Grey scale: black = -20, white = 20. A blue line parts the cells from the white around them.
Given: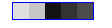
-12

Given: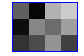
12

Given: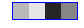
1

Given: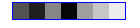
-19

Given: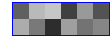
-10

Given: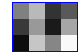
-6

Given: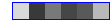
-9

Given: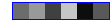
11
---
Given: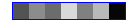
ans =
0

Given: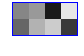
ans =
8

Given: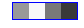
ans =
19

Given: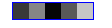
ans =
-19

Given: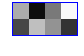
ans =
10

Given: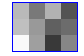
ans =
5

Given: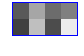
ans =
10
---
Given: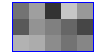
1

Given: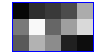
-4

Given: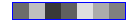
0

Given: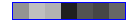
-4

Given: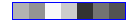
3

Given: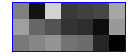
-4

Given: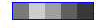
-1

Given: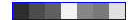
-1

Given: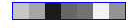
3
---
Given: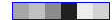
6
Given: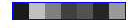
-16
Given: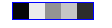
-19
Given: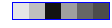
16
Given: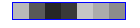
9
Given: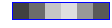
-10
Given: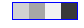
13
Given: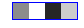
2
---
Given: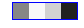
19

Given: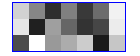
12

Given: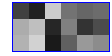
-5

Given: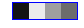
17

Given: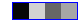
13

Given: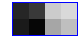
-19
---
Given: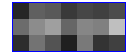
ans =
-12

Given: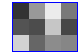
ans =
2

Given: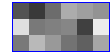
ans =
-5

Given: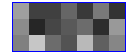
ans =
-5

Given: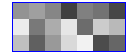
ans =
-8

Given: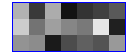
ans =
-7

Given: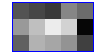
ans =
3

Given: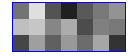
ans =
6

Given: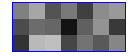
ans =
-6
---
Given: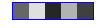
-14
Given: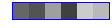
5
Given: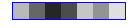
-14
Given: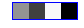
19
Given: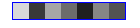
6
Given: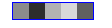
8
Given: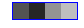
3
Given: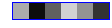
-5
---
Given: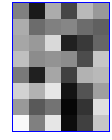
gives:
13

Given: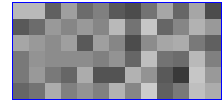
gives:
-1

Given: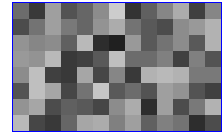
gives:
-7

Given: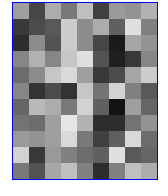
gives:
4

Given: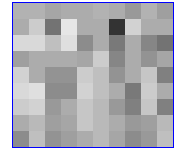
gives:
12

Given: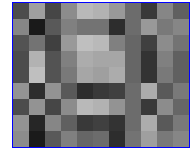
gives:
-8
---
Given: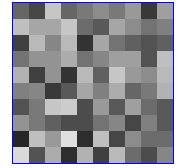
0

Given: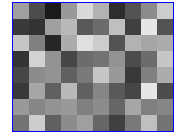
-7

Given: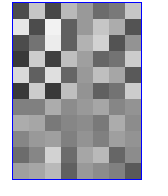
-7

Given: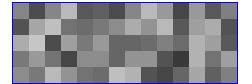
-7

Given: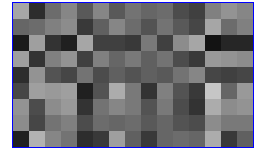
0
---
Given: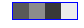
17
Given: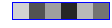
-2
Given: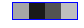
10
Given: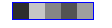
5
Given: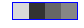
1
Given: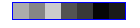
-16
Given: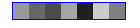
0
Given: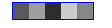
1
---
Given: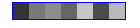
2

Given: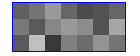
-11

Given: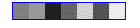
-15

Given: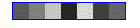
11

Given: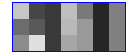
-11

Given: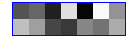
-9

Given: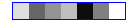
3

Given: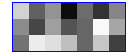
15
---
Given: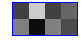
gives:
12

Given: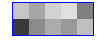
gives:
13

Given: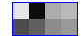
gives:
-18

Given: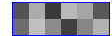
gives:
9

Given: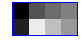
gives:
-7

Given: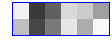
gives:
14

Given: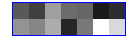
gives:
-4

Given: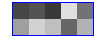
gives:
-11

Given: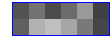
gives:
-3

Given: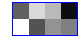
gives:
14
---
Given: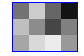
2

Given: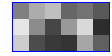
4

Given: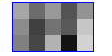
-2

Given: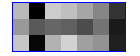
-8

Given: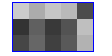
-11

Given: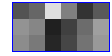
-10

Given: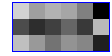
-4

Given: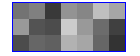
4

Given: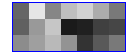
-15
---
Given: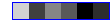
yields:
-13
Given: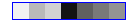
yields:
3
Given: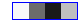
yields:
10
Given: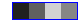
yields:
1
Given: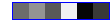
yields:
-11
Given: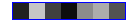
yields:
-7
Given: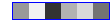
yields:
-2
